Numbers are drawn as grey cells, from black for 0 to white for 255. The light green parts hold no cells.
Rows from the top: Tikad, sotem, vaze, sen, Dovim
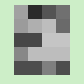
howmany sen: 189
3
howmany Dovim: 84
0
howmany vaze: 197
2
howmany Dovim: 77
3
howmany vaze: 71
2

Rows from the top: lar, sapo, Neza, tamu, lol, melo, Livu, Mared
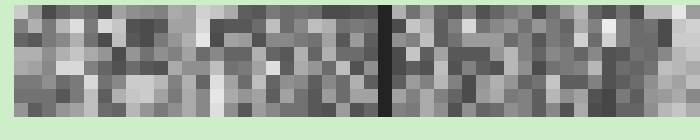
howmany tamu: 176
6
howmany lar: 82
3
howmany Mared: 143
6

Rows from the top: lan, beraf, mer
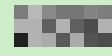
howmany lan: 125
2
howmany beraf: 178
4
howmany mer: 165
0
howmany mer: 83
1

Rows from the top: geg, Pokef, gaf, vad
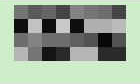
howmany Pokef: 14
3
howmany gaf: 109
3
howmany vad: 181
3

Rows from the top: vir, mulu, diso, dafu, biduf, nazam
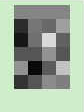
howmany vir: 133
4
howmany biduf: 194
1
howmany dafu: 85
3

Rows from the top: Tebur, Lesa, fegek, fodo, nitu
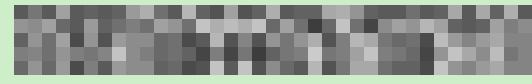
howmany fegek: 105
2
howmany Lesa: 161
6
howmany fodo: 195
3
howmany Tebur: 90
11
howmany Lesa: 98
3
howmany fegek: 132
4

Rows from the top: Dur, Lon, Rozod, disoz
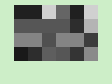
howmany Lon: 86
4
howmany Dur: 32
3
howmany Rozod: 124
0
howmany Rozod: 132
4

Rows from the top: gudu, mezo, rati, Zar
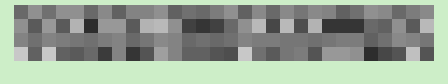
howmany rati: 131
6
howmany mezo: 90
4
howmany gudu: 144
6

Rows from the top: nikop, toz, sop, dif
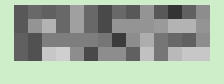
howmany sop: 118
2
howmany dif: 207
1
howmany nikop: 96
2
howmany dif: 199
3
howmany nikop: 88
3
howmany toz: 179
3

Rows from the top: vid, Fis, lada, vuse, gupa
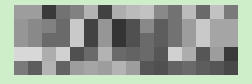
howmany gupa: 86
2
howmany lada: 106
3
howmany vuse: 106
3

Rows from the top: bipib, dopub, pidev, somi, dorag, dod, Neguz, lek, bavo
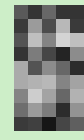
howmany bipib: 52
3
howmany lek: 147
1

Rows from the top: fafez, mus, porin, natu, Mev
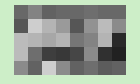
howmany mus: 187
1
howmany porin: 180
3
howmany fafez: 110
1
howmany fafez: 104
5
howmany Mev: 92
1
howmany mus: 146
1
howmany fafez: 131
1

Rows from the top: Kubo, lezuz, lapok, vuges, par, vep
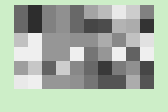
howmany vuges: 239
5
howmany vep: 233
1

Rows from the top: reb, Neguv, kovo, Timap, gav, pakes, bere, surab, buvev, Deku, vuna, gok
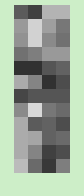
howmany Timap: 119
0
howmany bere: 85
3
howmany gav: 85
1

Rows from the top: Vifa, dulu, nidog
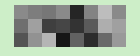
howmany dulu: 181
0
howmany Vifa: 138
3

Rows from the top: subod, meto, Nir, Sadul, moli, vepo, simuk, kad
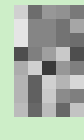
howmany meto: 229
1
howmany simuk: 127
1

